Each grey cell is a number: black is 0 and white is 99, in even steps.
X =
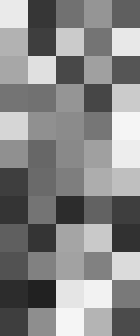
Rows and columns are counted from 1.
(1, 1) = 91
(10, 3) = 63
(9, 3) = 64
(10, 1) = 32
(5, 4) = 46
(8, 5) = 24
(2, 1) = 69
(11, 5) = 47
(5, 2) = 56
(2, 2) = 24
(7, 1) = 24
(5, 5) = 95
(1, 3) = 44
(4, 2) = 44
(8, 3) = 17
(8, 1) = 20

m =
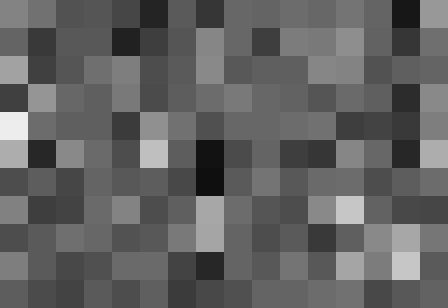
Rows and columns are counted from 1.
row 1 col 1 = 51
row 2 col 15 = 21
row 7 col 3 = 27
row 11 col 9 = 31
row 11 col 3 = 26
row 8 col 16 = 27
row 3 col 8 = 53
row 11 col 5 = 30
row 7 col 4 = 39
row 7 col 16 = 42
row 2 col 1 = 39
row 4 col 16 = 53
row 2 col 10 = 24
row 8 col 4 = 41
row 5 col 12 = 44
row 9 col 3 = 43
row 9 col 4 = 40
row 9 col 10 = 30
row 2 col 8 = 52
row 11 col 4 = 35
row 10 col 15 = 77
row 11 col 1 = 36
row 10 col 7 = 26
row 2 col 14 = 38
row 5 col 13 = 24
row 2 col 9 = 40
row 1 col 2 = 44
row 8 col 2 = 24
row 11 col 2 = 29
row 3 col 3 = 33
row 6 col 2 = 15
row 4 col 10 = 40
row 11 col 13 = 44
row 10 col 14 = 48
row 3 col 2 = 25
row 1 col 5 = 27
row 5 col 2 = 42

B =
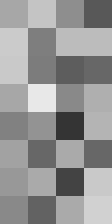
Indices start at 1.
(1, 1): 65
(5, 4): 70
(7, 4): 78
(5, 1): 50
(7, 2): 66
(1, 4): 34
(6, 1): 63
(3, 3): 36
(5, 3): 20
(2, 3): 73

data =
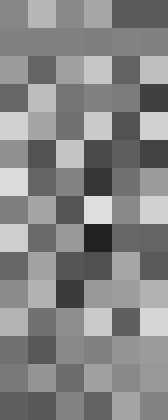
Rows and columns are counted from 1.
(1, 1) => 52
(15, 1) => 37
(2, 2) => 50
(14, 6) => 59
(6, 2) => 32
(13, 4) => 50
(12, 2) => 44
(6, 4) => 29
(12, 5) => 37
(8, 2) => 64
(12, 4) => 78
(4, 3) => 45
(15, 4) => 38
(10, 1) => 40
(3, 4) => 77
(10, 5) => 65
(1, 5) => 35
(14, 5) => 53
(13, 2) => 34
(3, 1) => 60
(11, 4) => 59
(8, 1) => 49
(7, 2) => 39

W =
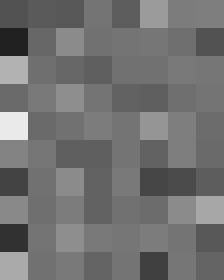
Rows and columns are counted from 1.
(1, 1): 32
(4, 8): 45
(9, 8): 34
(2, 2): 40
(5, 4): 48
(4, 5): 38
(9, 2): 45
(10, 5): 45
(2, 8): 32
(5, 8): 42
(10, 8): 39
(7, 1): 26
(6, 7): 49
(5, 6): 58
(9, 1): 19
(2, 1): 13
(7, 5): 47
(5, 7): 49
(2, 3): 54
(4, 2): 47
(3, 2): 43
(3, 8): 46
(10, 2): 44
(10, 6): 25
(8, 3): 48

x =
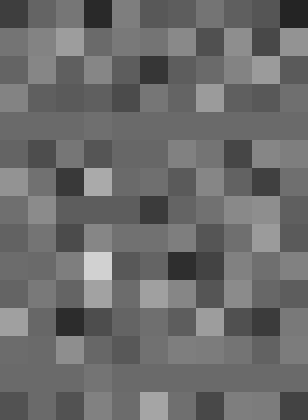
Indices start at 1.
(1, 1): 24
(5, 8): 41
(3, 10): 60
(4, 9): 37
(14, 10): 41
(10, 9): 50
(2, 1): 45
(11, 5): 42
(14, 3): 41
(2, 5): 47
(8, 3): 36
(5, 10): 41
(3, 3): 37
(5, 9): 41
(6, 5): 40
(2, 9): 55
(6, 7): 50
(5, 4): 43
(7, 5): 41
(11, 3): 39
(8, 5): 36
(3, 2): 52
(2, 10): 28
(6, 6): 40
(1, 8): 45
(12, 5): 39
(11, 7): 52
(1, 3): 46
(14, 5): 41
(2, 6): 45
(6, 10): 52
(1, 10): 33
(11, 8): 33
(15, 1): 32
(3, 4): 52

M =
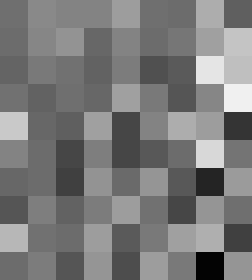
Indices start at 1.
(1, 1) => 43
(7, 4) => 57
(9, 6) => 47
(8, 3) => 38
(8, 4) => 48
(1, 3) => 51
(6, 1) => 51
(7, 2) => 42
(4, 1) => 44
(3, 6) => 31
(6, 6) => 34
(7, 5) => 41
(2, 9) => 76
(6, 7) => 42
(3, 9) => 74
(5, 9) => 20
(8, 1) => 33
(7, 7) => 34
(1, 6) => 43
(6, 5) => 27
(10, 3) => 33
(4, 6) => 47
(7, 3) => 25
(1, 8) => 67
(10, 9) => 58
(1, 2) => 53
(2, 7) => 46
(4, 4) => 40

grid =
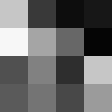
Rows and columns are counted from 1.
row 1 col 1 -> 77
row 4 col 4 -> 60
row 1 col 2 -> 22
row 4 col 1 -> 35
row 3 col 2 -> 50
